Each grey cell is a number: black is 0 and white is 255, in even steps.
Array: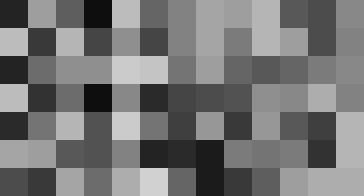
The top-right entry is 136
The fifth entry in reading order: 188
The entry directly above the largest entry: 35
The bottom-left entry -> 76
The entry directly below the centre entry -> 63
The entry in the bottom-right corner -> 173
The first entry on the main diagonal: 35
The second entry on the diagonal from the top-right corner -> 76
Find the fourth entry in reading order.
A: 14
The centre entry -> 69
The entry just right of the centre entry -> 76
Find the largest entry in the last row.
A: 209
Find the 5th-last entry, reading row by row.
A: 57
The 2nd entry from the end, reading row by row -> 173
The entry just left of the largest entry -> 173
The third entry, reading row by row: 94
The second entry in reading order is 158
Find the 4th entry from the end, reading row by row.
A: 94

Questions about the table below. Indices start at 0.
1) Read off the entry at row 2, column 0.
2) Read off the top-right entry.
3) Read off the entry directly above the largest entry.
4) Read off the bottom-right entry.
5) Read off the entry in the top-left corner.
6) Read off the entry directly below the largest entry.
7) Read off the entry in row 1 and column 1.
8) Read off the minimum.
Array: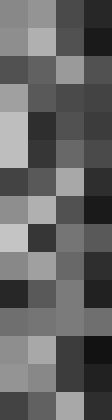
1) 81
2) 39
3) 142
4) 46
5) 136
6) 136
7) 176
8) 18

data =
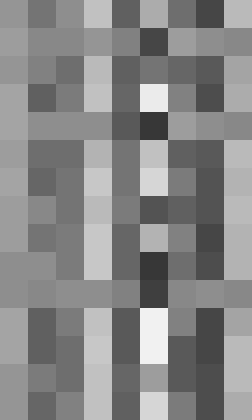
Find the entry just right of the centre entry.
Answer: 83
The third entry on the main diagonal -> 110
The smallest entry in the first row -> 70
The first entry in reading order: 149
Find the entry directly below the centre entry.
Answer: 102
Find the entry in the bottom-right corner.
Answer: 172
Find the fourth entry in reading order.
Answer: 193
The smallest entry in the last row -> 77
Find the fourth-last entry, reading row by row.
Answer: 214
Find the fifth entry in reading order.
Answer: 96
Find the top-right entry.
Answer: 186
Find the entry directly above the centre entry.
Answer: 116
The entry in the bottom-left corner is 149
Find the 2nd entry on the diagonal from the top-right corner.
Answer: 142
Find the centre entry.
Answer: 123
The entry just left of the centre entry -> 186
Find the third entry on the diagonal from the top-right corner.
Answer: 102
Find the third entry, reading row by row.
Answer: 142

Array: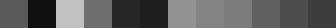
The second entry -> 16
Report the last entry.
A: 61
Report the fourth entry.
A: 111

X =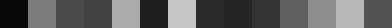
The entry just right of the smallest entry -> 123
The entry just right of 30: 197
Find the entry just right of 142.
184

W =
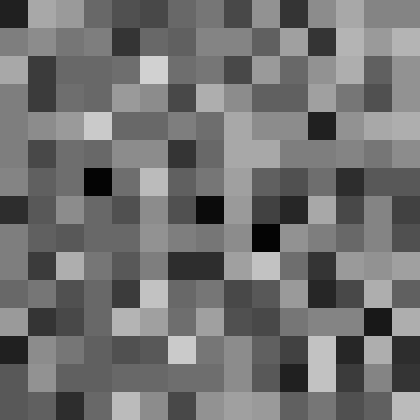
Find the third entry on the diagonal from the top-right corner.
174
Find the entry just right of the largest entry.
110
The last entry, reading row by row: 187
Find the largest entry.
209
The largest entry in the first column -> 168
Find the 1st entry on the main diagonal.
32
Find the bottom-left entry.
88
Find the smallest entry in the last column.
45
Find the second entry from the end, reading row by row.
96
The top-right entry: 132
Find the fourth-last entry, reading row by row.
118
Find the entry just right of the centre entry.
154
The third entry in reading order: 154
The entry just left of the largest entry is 110
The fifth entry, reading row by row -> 80
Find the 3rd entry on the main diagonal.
104
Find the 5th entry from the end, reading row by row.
96
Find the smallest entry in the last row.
45
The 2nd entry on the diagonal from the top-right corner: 154
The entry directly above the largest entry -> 104
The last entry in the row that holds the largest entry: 146

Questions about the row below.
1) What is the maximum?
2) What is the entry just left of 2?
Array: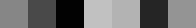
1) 193
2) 73

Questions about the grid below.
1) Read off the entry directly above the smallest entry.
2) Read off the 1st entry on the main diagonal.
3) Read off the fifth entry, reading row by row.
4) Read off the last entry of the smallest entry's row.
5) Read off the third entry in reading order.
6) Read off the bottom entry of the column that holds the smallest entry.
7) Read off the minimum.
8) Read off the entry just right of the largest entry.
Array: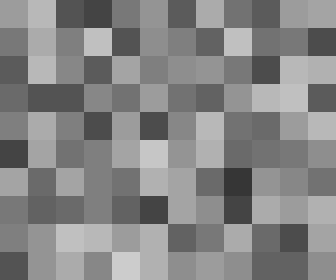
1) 106
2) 156
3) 120
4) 114
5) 83
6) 142
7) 54
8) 177
